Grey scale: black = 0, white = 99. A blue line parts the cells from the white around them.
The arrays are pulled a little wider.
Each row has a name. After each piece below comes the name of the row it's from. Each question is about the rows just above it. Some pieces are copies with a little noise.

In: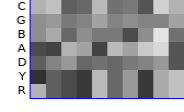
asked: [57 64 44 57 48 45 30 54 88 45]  B
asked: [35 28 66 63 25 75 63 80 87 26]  A

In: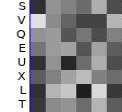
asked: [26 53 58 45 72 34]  T
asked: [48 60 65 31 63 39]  E

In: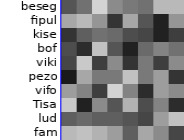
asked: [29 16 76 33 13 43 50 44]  bof
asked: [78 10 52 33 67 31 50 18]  Tisa
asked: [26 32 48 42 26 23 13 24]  kise
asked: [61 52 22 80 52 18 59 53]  vifo

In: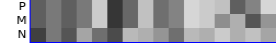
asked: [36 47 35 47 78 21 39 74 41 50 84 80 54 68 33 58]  M
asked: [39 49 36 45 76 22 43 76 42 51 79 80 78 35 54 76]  P
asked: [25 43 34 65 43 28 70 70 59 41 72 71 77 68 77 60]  N

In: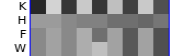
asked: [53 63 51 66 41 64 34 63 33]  F
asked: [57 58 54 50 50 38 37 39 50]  H
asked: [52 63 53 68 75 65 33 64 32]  W
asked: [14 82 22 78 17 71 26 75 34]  K

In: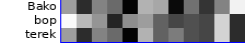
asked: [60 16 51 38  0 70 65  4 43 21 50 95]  Bako
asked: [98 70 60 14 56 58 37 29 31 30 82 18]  bop
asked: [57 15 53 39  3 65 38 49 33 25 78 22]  terek
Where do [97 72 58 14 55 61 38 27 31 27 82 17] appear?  bop

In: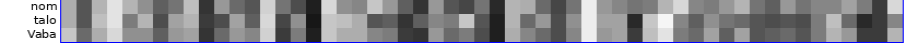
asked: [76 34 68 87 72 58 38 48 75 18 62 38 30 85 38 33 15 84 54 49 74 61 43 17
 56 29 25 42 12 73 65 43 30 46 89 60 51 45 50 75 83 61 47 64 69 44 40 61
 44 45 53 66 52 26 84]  nom
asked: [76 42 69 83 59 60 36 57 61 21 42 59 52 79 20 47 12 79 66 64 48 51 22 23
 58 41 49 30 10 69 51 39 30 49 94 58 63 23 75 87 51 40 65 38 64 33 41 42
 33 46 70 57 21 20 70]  Vaba

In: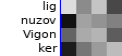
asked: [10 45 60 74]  ker
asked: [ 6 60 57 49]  nuzov
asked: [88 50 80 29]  lig

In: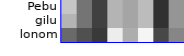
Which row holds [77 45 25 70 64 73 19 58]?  Pebu
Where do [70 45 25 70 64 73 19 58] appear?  gilu
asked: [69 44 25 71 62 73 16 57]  gilu
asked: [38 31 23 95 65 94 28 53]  lonom

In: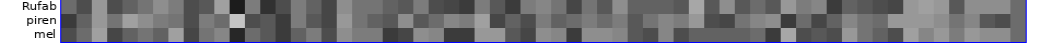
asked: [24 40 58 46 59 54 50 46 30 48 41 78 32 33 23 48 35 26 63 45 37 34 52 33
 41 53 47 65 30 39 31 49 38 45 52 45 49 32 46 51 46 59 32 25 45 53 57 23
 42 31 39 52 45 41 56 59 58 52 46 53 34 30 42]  piren
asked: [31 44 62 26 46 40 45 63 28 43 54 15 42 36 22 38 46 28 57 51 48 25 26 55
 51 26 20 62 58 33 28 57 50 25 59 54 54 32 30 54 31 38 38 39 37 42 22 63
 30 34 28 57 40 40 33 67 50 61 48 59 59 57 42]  mel
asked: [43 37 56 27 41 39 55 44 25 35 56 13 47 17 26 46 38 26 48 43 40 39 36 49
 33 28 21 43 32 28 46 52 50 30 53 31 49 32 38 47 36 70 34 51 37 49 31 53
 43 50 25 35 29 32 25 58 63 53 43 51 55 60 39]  Rufab

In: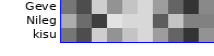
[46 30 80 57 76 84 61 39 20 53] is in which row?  Geve
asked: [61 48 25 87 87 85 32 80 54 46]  Nileg
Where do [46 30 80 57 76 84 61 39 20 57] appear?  kisu

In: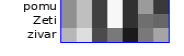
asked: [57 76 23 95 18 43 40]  Zeti
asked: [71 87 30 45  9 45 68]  zivar

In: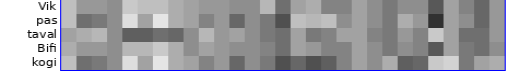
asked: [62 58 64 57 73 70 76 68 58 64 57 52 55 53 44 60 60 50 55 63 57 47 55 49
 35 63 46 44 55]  Bifi
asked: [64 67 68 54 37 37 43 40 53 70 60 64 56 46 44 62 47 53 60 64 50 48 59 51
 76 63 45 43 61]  taval
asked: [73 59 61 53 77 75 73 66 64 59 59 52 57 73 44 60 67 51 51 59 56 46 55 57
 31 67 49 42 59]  Vik

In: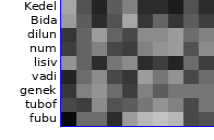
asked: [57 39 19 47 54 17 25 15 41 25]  lisiv
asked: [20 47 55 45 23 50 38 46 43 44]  genek
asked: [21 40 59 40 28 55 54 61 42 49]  dilun
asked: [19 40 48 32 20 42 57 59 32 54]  num

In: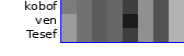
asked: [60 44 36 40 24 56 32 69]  Tesef
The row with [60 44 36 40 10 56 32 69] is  ven
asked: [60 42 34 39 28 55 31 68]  Tesef

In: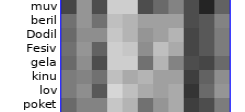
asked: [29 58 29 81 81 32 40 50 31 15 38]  muv
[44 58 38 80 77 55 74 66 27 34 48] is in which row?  Fesiv

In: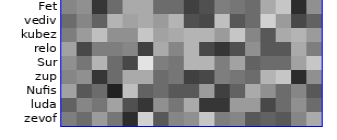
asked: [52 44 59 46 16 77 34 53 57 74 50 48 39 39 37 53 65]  zevof
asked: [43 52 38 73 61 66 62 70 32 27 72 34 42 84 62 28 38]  vediv
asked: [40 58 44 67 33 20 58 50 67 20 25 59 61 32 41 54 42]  luda

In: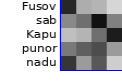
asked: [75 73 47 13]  Kapu
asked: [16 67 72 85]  Fusov
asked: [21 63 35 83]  nadu

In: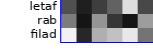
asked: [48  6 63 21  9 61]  rab
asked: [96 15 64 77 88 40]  filad
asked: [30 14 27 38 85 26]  letaf

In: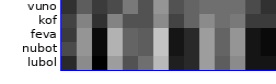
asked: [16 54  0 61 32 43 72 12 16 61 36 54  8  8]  lubol
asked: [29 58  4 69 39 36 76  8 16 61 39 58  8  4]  nubot
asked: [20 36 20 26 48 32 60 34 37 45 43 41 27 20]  vuno
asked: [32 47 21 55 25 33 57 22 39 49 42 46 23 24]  kof

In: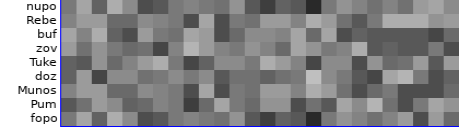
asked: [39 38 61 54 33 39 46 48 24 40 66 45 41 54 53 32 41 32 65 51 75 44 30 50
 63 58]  Pum
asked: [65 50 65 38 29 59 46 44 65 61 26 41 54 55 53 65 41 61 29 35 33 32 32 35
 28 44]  buf
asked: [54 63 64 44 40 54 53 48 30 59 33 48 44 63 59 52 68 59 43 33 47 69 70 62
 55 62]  Rebe
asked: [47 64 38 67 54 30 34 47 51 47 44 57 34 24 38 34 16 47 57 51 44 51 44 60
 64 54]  nupo

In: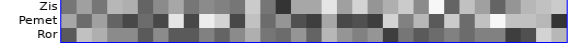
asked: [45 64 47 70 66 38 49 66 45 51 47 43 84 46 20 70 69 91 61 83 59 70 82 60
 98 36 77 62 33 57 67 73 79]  Zis

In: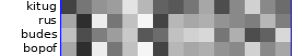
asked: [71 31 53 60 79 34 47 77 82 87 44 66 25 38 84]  budes
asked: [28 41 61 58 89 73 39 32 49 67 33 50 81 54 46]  kitug

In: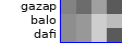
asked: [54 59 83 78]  balo
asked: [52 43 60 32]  gazap

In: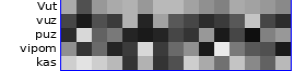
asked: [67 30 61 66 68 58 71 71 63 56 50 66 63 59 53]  Vut
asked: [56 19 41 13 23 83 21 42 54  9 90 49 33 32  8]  vipom
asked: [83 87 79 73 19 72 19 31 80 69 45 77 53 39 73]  kas

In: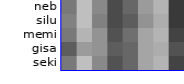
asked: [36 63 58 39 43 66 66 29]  gisa
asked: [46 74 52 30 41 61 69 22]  neb
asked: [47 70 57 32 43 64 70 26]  memi
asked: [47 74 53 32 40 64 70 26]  seki

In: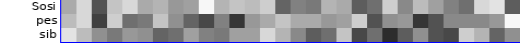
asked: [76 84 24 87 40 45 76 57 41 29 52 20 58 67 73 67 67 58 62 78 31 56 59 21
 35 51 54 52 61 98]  pes
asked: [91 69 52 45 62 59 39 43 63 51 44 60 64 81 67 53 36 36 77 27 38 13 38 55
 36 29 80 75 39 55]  sib

